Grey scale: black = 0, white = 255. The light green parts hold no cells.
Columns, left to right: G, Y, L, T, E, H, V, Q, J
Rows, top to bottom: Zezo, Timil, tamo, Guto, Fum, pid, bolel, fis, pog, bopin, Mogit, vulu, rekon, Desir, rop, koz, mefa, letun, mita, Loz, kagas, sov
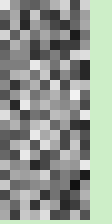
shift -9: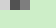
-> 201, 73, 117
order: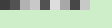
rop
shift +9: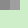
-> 147, 168
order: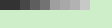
Timil
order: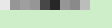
mefa
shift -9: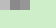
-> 179, 129, 141
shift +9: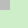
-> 197

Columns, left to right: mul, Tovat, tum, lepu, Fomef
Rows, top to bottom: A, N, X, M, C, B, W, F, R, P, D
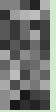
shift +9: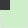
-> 65
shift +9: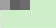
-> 168, 106, 116
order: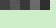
X

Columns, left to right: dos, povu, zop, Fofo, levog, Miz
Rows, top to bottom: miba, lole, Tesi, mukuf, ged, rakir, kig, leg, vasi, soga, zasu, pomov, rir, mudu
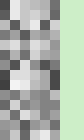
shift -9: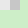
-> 224, 190
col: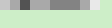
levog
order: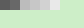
lole
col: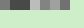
Miz
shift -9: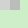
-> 201, 179

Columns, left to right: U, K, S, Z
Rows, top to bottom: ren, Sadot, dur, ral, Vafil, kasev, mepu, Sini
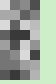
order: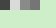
kasev
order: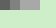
Sadot
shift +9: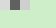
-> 227, 105, 216

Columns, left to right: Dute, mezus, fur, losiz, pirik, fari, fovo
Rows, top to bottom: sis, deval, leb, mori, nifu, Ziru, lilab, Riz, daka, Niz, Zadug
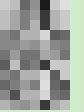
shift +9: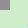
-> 154
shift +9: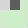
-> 223, 102
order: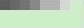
mori
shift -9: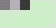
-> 117, 170, 48
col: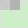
fari
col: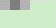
losiz

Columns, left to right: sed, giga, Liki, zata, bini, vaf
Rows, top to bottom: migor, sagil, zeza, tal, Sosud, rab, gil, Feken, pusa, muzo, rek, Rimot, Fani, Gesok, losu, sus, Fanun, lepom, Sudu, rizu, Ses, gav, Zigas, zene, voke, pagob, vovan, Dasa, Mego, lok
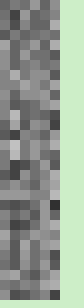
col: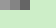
Liki
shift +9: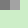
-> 131, 172
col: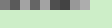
vaf

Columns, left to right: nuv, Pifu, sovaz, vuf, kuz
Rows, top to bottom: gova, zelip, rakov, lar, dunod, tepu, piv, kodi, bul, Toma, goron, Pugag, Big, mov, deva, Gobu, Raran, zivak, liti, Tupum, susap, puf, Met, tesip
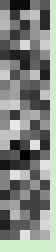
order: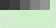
liti
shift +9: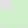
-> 233

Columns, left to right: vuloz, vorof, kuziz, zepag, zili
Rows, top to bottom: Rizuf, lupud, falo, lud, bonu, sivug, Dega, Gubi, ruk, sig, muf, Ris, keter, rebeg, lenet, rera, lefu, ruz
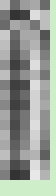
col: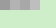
vuloz
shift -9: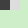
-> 54, 212
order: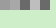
Rizuf
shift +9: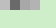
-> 199, 115, 177, 188
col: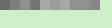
zili
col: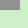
zili

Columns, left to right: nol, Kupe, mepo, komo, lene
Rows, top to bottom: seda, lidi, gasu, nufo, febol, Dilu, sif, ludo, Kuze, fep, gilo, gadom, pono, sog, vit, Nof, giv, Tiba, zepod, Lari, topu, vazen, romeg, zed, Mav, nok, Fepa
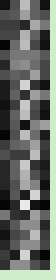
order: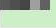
ludo
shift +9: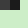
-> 69, 36

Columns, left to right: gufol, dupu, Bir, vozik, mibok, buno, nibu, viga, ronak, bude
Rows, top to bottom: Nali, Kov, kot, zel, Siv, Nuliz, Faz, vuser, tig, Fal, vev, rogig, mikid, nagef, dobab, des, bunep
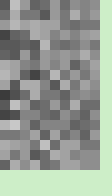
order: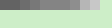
mikid
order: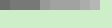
kot
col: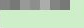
ronak
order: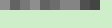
rogig

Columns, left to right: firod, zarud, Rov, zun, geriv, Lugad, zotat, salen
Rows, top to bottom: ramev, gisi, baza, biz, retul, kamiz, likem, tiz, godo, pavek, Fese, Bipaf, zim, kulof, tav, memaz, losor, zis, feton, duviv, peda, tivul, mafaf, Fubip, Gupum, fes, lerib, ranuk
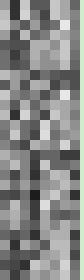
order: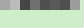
fes
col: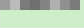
firod

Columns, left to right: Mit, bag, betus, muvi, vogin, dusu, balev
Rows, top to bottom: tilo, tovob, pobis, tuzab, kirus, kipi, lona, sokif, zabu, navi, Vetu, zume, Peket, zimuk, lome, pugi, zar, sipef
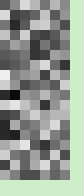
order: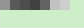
tuzab
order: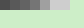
pugi
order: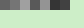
kipi
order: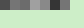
kirus

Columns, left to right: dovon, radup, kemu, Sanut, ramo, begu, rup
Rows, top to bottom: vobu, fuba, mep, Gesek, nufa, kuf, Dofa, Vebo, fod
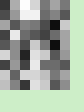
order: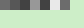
Dofa
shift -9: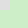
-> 215
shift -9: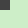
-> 57
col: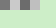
ramo
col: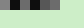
begu
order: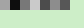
nufa
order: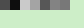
mep

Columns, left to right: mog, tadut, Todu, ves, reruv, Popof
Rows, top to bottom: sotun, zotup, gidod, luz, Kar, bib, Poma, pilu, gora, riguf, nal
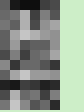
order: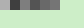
zotup
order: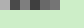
riguf

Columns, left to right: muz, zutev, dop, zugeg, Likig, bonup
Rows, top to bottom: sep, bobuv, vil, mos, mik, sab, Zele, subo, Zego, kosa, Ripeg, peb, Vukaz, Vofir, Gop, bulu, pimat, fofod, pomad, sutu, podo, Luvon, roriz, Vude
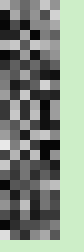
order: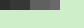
Zele
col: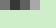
Likig
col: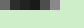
zugeg
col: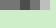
dop
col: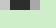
dop
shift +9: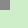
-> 146
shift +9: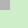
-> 189

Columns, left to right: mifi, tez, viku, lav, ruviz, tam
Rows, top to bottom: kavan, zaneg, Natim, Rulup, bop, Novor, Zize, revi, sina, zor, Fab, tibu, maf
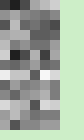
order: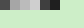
kavan
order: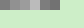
tibu
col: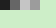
tez
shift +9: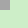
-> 175
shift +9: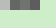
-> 196, 111, 123, 102
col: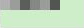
lav
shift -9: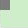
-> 116

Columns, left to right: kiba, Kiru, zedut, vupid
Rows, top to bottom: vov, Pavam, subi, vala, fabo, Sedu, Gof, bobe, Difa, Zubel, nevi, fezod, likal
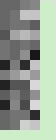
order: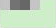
Pavam
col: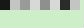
vupid

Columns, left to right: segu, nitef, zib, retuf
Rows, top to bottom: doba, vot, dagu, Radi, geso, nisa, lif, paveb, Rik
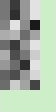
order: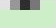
vot
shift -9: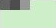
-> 90, 68, 142
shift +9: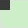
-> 67
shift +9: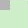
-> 190
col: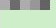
segu

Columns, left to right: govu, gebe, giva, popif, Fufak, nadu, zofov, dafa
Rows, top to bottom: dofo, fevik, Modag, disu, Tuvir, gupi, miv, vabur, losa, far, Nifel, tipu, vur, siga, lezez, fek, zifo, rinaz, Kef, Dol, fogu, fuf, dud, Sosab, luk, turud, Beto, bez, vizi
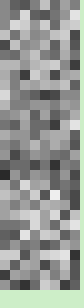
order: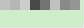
disu
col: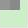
popif
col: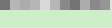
govu
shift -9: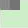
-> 128, 107
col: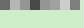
popif
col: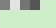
giva

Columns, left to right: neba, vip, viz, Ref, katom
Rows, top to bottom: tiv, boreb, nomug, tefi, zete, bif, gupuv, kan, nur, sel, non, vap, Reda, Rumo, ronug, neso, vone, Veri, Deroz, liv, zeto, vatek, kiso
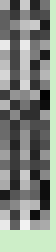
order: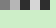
nur
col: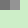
viz
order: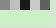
nomug
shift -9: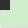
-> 37

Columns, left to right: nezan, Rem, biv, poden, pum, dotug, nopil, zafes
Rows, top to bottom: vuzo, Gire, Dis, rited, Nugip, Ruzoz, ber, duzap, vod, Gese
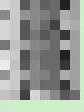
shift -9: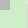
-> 175
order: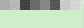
Dis

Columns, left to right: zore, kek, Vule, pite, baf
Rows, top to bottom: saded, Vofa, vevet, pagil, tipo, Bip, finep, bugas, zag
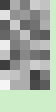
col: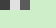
zore
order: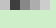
finep
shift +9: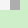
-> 254, 182
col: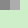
Vule
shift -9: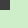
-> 53
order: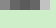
pagil
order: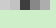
finep

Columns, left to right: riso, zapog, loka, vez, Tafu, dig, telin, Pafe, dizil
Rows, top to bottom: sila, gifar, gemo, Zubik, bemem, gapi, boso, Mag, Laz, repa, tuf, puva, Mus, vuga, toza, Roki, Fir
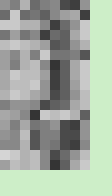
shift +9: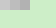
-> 210, 198, 187
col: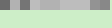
loka
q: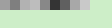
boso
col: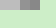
loka
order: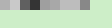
Fir
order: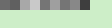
Zubik
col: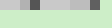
dizil

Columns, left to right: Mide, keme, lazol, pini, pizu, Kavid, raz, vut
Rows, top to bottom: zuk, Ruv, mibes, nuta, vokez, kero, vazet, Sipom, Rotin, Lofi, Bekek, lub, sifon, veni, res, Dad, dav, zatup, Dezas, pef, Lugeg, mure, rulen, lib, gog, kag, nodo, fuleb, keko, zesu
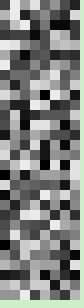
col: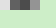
keme
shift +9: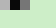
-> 190, 18, 127
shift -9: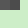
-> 77, 67
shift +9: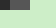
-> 53, 95, 95
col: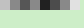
keme
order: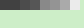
vazet
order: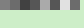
Sipom

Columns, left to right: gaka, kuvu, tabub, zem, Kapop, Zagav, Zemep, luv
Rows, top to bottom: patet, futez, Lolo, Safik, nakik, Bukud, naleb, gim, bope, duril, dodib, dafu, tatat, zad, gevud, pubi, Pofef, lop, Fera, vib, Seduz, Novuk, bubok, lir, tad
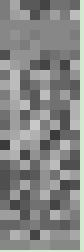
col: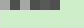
tabub
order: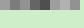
Novuk
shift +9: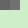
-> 110, 122
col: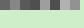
luv
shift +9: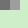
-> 122, 167
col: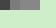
Kapop
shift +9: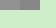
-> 155, 155, 144, 144

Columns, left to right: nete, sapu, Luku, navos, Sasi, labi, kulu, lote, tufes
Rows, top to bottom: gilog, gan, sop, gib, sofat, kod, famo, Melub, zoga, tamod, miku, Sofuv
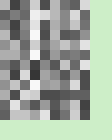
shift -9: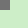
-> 105
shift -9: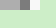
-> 165, 165, 115, 239
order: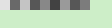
famo

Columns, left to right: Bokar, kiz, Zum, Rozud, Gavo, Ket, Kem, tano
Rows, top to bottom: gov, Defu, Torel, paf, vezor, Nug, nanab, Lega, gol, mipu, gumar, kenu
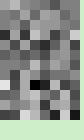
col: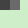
tano
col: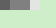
Bokar
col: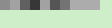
Zum
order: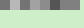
nanab

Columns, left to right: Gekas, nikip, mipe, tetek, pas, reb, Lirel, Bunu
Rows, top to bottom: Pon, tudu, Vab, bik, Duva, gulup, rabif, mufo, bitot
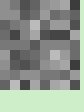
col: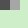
Bunu
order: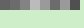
gulup
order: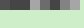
bik
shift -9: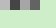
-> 178, 60, 157, 90

